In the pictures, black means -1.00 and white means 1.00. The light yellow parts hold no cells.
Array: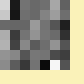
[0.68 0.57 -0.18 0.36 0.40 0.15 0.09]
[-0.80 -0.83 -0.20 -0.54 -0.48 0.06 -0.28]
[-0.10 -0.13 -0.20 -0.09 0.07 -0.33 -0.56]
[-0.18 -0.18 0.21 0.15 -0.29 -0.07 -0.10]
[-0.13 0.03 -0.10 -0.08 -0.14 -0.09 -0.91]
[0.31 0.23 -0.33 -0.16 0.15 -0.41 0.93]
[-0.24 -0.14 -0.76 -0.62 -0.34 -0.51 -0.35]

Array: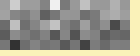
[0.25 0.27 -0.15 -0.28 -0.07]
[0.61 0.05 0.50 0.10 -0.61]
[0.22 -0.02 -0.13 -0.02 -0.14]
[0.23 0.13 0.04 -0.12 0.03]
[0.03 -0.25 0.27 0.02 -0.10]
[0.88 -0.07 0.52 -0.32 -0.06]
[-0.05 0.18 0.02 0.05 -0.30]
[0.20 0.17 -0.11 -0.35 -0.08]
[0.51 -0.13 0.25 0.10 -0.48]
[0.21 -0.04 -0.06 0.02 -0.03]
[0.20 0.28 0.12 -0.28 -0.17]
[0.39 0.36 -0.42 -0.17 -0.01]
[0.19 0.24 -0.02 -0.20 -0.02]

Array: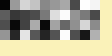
[-0.96 -0.27 -0.39 0.17]
[0.21 -0.57 -0.93 -0.70]
[0.67 -0.49 -0.48 0.79]
[0.53 -0.40 0.34 -0.32]
[0.07 -0.05 -0.92 -0.72]
[0.19 0.73 0.28 -0.35]
[0.32 0.97 -0.19 0.98]
[-0.42 0.16 0.13 -0.39]
[0.99 -0.04 0.68 -0.82]
[0.91 -0.42 0.09 0.39]

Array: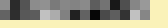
[0.11 -0.22]
[-0.66 -0.64]
[-0.34 -0.31]
[0.10 -0.28]
[0.14 0.51]
[-0.04 0.35]
[0.06 0.01]
[0.03 -0.74]
[0.08 -0.23]
[-0.27 -0.95]
[-0.10 -0.42]
[-0.81 -0.26]
[-0.38 -0.60]
[0.05 0.51]
[0.20 0.05]

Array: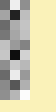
[-0.15 0.29 -0.16 -0.07 0.51 0.55 0.12 -0.17 0.08 0.12]
[0.87 -0.73 0.36 0.30 0.21 -0.89 0.58 0.84 -0.32 0.43]
[0.12 0.49 0.54 0.51 0.03 0.65 0.44 0.20 0.38 0.98]

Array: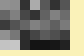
[0.14 -0.20 -0.54 0.14 0.53]
[0.11 0.00 -0.35 -0.07 0.55]
[-0.61 -0.44 -0.21 -0.64 -0.66]
[0.34 -0.60 0.01 -0.46 -0.84]
[-0.31 -0.23 -0.10 -0.29 -0.84]
[-0.61 0.01 -0.25 -0.38 -0.82]
[-0.33 -0.15 -0.04 -0.51 -0.73]
